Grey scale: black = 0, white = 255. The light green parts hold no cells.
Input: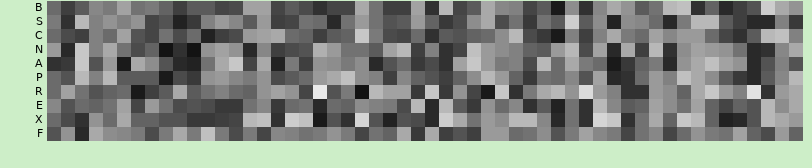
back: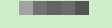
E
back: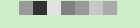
R
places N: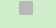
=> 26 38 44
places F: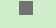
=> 19 24 35 43 49
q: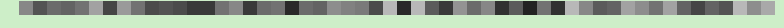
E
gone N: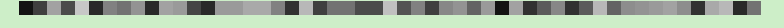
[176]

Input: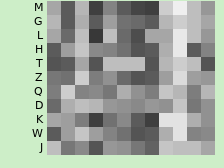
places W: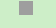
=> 2 4
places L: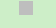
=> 3 5 11
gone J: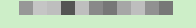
[98]
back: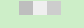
M
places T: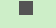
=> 1 4 8 12

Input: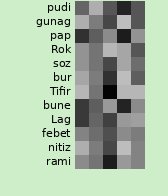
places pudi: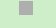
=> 2
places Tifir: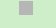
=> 1 4 5
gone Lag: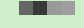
[64]
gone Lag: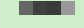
[159]

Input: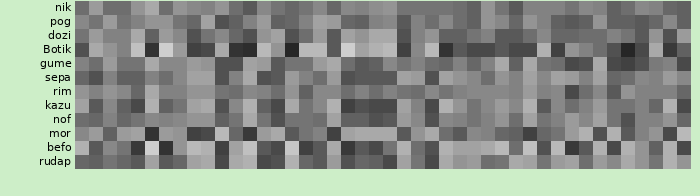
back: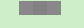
nof
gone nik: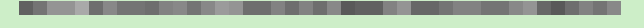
[142]
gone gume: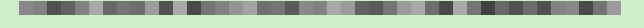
[122]

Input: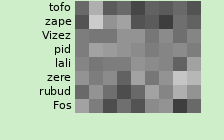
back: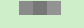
Vizez
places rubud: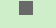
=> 1 5
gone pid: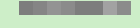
[155]

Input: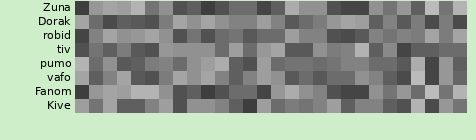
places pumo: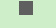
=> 5 12 28
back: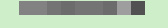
pumo
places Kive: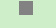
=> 6 11 18 21 22
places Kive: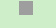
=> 1 7 14 19
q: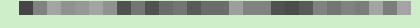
robid
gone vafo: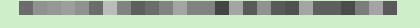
[102]
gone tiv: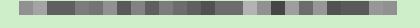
[137]

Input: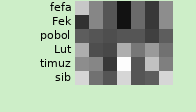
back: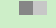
fefa
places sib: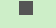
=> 3 5
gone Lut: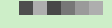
[113]
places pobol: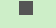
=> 2 4 5

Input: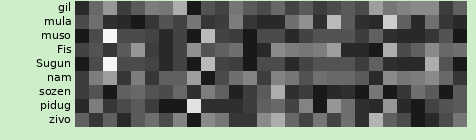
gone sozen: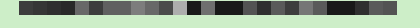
[33]
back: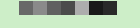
Fis

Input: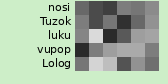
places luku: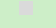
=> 2
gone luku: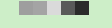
[133]
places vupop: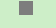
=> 2 6
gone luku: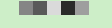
[164]

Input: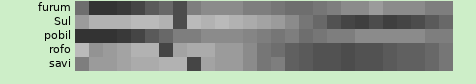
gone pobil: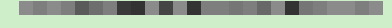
[133]
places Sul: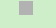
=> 2 3 4 7 10 12
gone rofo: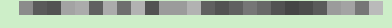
[147]
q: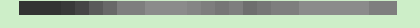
pobil
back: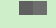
rofo
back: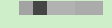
savi

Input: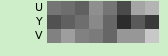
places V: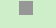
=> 6 7
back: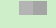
U
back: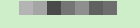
U
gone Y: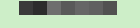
[137]
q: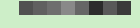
Y

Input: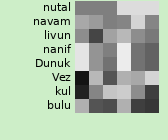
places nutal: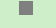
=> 1 2 3
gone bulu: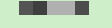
[55]
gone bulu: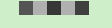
[77]
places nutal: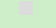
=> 4 5 6
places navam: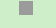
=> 2
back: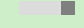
nutal
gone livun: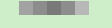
[69]

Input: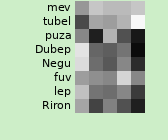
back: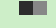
Negu
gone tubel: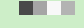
[157]

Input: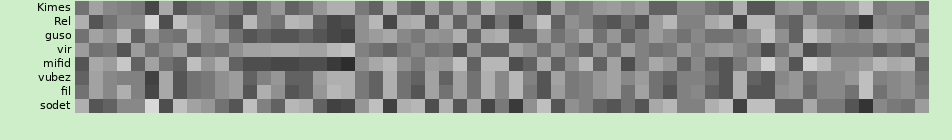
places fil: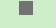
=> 1 9 24 27 29 40 42 56 58
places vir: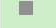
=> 12 33 61
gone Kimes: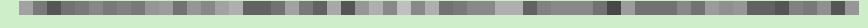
[92]
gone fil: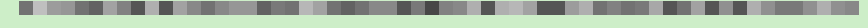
[106]

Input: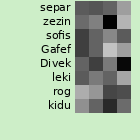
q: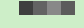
sofis
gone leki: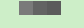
[165]

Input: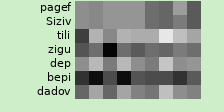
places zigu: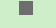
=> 2 4 6 9
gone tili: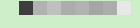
[136]
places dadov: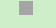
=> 2 4
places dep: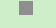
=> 1 5 8
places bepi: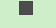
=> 3 6 7
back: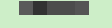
bepi

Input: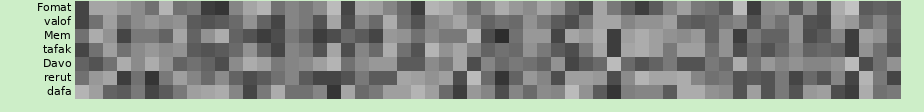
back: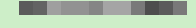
valof
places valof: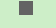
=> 14 30 44 46 59
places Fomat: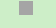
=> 2 3 13 21 34 38
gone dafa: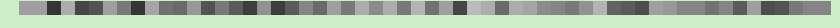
[127]
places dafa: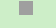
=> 2 9 23 24 26 49 54

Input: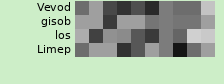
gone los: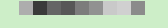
[65]
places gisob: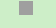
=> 1 2 4 5 10
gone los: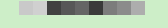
[145]
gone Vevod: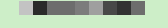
[79]
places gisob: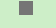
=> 6 8 9
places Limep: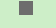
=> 1 9
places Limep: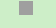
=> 2 3 6 10

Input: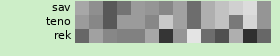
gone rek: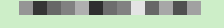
[135]
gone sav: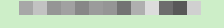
[143]
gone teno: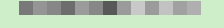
[214]
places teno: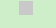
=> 7

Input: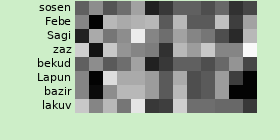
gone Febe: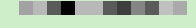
[178]
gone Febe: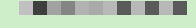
[3]
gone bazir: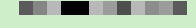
[11]
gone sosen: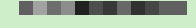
[84]
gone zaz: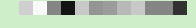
[125]
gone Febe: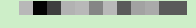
[192]

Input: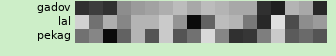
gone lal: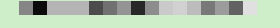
[174]
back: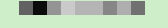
lal
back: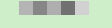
lal
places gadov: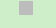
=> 8 10
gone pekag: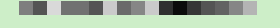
[91]
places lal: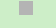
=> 5 6 12
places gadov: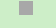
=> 9 12 13 17

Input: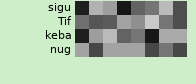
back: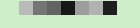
sigu
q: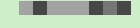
nug
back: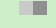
Tif
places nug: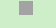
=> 1 3 4 5
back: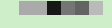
keba
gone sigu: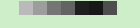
[178]

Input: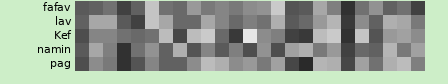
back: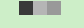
lav
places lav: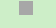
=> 2 3 7 10 24
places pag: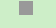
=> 13
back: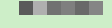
lav
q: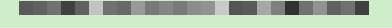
fafav
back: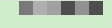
namin

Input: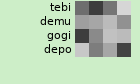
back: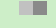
gogi
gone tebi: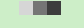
[110]
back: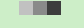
gogi
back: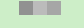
demu
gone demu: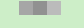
[159]
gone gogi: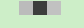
[138]

